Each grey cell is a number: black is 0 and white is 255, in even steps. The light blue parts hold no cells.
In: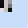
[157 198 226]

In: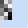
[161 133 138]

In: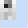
[246 118 220 209]

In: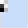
[200  61]

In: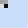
[167 221]

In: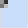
[ 49 119]
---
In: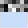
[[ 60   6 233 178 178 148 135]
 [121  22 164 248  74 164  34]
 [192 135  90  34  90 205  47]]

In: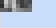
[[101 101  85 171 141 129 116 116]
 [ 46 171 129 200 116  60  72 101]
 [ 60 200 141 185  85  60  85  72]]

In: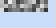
[[219  53 101 126 126  85 140 113  69 204 140  53]
 [191  85 235 166  69 101 140 179 204  69 152 101]
 [179 191 126 166 113 204 179 152  85 113 219 152]]

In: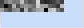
[[ 81   8  66 174  81 133 148 133 107 203 160 160  95  81  52 189]
 [160 107  81 133 148  52 174  95 133 160 174   8 189 203 119  81]
 [ 66 119 148 119 119 189 107  81  95 216  52  39  52  66  95  66]]

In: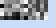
[[ 77  24  50  24  10 108  10 152 108 183  93 242]
 [242 108 167  50  24 140 124  93 167 227  63 212]
 [ 10 124  93 183 198  93  50 167  93  63 167  63]
 [212 152 140 140 124 198 242  93 152  63 124  77]
 [212 167 152 152 140 183 242  77 152  63 124  77]]

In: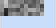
[[111  33 127 143 127 111 155  86 127 111 169]
 [143  45  98  98  73 127 143 169 169 143 111]
 [143 185 143 155 143  86 155  86  98 127  73]
 [155 197 127 111 127 127  98 111  86 111 155]]

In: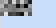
[[182  89 128 116  18 102   3 156]
 [143 143 128 116 128 143 143 128]
 [156 182  77 210 102 198 116  34]
 [102 223  63  77  49  18 198  89]]

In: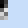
[[ 13  62]
 [  0  88]
 [211 114]
 [165 195]
 [102 227]]
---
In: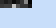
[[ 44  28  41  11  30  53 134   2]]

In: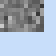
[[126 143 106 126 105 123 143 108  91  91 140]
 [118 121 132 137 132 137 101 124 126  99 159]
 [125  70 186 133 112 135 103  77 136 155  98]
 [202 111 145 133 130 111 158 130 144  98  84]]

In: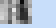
[[150 177 121 191 143  10 118 179]
 [191 182 111 231 116  36  65 199]
 [213 184 122 199  99  45  49 138]]

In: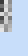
[[ 59 227 142]
 [ 71 224 145]
 [ 75 209 123]
 [205 154 177]]

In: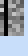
[[178   2 164 104 157  88]
 [212   2 135 100 141 176]
 [ 80   2 113 112 125  79]
 [138   2  97 170 176 106]
 [116   2 171 152 140 150]]

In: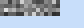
[[142 147  67 138 106 206 148 156  90  72  79 135 118 194  83]
 [126 223 159 181 127 148 129 120 108 194 103 165 124 132 152]]
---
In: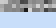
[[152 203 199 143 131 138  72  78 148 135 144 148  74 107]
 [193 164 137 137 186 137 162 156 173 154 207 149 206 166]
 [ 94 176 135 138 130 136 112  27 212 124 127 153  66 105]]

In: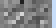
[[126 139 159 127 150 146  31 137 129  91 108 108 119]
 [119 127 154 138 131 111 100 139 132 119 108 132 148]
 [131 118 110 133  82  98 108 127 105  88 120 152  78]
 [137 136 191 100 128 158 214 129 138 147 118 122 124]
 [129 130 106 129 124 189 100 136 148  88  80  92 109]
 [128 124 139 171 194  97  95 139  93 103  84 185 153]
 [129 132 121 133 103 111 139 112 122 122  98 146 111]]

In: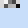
[[215 217 244 122  71]
 [ 13 215  81 181 187]]

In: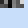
[[212  41 140  12 123  87]
 [ 80  84  73   6 129  91]]

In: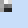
[[217 163 247]
 [120 169 109]
 [ 33 157  37]]

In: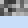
[[152 189  68  54  60 159 100]
 [193 115  84 121 165 190 108]
 [123  82 179  50  85 143 133]
 [162  75 127 107 190 169 181]]

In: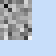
[[155  99 162  92 148 120 108 212]
 [168 178  15 182 200 152 161 196]
 [139 153 176  65 203 173 129 112]
 [185 146 196 179 142 150 154 133]
 [181 178 139 178 133 158 175 174]
 [202 150  95 185 192 151 148 147]
 [168 193 216 122 137 187 190  77]
 [ 72 134 166 115 139 149 218 133]
 [172 155 206  80 168 170 108 118]
 [244 138 225 123 148 160 154  61]]
